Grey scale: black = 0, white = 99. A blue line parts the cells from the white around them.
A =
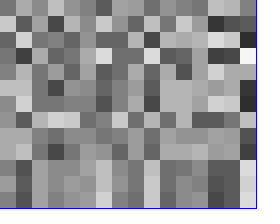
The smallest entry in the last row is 28
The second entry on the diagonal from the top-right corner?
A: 32
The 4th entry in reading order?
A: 74
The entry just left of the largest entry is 28
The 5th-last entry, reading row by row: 54
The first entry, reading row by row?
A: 46
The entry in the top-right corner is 50
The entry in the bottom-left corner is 50
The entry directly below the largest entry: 66
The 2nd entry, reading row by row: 66
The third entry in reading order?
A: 54
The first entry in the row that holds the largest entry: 46
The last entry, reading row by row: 85
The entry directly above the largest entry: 18
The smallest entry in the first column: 39
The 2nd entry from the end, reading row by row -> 35

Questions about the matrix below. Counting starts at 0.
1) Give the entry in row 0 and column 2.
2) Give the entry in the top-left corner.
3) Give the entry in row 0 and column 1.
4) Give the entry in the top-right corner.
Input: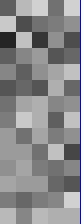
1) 81
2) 37
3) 72
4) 81

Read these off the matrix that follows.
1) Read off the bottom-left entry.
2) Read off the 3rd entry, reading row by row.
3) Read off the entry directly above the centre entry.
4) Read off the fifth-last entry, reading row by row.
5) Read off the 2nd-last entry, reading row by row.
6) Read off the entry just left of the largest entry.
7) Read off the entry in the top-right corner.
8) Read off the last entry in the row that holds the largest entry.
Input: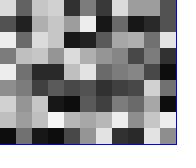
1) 5
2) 77
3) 68
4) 88
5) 88
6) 74
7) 32
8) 92

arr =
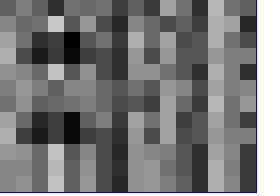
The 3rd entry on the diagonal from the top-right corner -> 67
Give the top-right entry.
37
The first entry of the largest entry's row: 52
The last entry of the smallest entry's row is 29
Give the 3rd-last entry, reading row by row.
67
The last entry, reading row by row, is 22
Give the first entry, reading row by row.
37
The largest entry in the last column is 59
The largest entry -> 78
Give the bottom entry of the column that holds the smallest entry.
37
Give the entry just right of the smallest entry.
33
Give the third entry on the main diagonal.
18
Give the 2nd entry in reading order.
48
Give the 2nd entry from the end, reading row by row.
52
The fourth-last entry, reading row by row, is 18
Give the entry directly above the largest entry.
18
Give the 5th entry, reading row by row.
44
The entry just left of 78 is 44
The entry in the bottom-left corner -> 52
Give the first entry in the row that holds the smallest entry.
63
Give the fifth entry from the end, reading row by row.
37
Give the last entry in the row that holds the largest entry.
15
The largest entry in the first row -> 71
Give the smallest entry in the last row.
15
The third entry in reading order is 37
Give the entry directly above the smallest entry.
33
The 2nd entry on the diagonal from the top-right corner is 63
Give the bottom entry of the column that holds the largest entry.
75

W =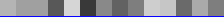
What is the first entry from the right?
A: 49
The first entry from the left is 70
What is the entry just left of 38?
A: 53
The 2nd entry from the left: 62

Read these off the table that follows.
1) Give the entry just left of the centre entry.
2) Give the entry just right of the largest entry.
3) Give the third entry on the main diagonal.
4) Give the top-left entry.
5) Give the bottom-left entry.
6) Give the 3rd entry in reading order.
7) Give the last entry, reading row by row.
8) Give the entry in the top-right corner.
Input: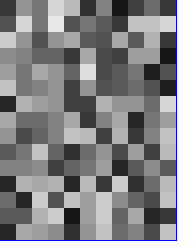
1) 65
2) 32
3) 32
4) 22
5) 15
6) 46
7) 75
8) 22

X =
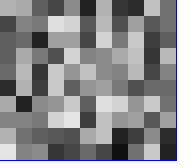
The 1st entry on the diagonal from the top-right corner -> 44
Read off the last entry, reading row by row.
13
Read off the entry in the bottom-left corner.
89
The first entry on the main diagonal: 69
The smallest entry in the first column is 17
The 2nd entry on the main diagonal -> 51
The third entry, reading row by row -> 37
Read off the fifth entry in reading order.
54
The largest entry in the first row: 75
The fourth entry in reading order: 27
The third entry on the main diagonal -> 13
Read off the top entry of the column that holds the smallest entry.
21
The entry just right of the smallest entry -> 44
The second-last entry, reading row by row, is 78
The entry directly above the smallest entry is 13
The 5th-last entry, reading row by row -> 27
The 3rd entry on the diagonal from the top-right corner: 78
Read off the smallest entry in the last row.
6

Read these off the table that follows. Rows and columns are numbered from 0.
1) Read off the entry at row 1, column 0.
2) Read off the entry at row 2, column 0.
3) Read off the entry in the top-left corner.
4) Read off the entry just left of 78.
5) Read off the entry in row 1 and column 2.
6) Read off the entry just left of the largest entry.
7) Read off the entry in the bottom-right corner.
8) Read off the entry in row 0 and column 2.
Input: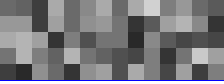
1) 59
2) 66
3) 41
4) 45
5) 24
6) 66
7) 49
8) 24
